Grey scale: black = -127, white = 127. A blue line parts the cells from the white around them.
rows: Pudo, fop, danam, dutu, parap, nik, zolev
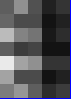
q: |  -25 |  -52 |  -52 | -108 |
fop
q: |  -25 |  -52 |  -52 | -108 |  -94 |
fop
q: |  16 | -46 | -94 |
Pudo
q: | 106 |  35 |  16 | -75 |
parap

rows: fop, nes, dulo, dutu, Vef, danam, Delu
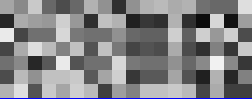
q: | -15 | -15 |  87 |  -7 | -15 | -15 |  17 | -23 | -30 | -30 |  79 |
dulo
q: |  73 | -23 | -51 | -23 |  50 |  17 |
fop
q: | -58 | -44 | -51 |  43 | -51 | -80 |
dutu
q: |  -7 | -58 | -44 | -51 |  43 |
dutu
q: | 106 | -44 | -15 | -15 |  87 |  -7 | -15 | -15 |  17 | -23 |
Vef

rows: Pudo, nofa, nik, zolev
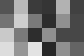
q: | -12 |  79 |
nofa
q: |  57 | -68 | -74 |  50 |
Pudo
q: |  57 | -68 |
Pudo
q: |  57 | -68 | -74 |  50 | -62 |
Pudo
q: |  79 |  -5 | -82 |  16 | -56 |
nofa

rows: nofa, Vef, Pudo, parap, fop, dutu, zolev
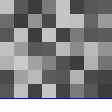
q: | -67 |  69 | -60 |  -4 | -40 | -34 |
Pudo
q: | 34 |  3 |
fop
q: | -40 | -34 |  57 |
parap
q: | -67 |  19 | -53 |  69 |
Vef
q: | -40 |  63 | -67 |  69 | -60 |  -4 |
Pudo
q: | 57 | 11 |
parap
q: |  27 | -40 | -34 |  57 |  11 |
parap

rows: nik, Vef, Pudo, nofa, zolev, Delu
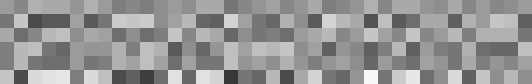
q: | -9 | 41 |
zolev
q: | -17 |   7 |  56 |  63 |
Pudo
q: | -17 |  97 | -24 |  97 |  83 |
Delu

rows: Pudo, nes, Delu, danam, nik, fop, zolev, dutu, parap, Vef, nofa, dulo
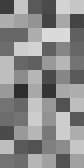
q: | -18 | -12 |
parap
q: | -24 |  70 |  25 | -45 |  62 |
dutu
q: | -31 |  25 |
nik

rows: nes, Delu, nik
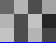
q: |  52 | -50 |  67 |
Delu
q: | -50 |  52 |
nik
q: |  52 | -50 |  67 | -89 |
Delu
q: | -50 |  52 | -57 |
nik

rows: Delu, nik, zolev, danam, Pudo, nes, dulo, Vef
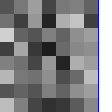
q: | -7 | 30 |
Delu
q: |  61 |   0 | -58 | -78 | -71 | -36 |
Vef
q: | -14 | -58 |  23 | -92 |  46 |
Pudo
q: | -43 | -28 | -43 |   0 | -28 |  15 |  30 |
dulo
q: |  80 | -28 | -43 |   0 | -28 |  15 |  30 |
zolev
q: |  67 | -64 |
nik
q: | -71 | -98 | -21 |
danam

